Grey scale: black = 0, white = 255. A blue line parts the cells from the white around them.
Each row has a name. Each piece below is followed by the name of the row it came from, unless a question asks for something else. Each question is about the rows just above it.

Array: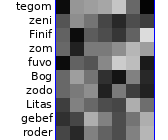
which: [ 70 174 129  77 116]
gebef
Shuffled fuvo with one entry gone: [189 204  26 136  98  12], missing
[84]
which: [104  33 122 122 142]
zom
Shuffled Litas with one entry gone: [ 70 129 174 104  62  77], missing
[110]
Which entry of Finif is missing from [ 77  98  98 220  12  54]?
[92]
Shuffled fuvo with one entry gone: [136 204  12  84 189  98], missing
[26]
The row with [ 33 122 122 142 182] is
zom

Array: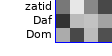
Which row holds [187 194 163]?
Daf
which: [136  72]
zatid
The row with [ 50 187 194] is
Daf
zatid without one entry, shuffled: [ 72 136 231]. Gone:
[120]
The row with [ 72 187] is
Dom
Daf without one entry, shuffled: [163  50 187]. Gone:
[194]

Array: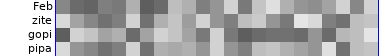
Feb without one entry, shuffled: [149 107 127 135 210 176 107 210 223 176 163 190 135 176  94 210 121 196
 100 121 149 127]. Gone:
[142]
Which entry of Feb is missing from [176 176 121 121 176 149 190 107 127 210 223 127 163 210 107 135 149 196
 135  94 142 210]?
[100]
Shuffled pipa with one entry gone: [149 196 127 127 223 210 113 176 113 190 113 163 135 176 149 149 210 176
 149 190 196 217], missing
[169]
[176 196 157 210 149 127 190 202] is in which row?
zite
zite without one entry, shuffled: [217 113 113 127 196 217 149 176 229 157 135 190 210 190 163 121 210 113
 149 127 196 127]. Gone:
[202]
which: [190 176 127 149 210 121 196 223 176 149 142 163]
Feb
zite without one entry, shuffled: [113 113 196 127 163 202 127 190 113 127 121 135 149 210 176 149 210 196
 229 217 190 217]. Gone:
[157]

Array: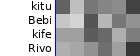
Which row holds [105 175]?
kife
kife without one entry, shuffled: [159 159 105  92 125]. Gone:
[175]
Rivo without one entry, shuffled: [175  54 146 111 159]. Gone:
[167]

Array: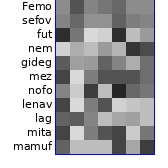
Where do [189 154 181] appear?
nem
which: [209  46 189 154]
fut
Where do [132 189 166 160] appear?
lag
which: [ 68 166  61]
mamuf
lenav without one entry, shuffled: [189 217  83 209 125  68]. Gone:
[197]
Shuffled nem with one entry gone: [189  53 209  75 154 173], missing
[181]

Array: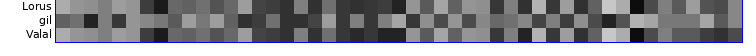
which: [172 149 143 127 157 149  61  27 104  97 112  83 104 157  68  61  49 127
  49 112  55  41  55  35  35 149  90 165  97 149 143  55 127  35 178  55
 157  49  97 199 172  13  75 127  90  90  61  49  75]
Valal
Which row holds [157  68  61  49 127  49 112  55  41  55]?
Valal
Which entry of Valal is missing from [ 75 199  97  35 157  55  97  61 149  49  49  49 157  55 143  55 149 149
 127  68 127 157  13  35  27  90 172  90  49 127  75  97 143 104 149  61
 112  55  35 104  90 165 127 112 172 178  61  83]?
[41]

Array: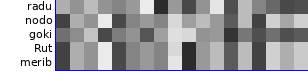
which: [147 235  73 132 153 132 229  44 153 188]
merib
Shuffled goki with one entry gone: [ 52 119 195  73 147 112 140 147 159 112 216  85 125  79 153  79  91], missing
[223]
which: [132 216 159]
nodo
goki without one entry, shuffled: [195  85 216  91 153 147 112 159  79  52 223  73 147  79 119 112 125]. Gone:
[140]
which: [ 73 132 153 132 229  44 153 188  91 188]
merib
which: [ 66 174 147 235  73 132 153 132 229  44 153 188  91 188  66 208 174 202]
merib
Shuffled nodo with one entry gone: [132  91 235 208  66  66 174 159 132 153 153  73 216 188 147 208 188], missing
[167]

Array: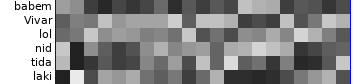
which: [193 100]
tida
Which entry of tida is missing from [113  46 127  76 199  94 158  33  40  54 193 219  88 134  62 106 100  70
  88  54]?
[185]

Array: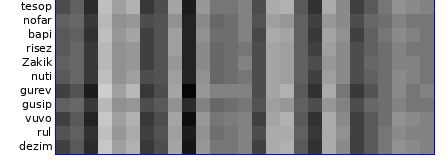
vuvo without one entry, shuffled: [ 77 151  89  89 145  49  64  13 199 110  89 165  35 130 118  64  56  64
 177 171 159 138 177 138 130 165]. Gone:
[124]
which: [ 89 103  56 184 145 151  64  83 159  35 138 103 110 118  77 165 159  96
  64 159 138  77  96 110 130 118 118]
risez
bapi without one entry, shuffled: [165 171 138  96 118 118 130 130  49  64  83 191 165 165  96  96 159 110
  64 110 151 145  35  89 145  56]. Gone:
[71]

